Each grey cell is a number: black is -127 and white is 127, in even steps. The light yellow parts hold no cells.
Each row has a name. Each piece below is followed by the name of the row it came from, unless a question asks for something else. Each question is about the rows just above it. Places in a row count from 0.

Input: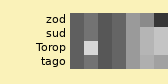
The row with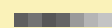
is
sud
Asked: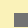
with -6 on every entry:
[-18]

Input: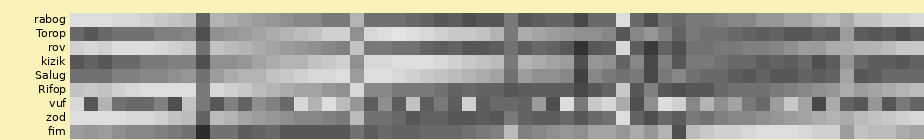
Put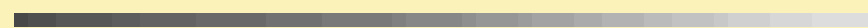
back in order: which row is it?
rabog
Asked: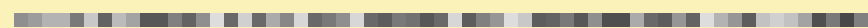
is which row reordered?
kizik

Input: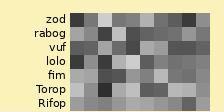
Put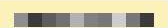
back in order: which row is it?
zod
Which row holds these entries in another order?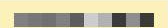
lolo
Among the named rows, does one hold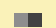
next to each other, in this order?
no
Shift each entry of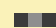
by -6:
[-74   8 -74]
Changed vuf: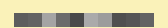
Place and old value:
7, [-42]
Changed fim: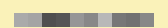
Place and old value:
5, [0]
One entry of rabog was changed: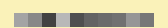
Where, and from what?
3, [63]

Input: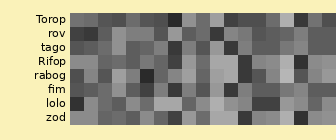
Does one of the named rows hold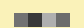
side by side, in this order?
no
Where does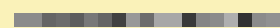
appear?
Rifop
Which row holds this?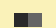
rabog
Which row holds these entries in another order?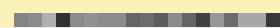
zod
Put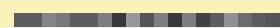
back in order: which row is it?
fim
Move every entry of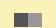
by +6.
[-36  30]
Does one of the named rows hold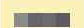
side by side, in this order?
yes

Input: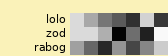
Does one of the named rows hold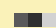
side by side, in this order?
yes
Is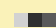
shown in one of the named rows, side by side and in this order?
no
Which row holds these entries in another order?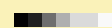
zod
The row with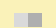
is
zod
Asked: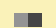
rabog
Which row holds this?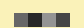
rabog

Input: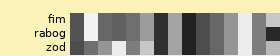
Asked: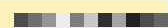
zod
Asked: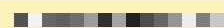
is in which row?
fim
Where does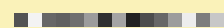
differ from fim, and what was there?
11, [21]
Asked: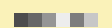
fim
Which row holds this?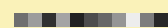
rabog
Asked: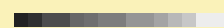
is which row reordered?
zod

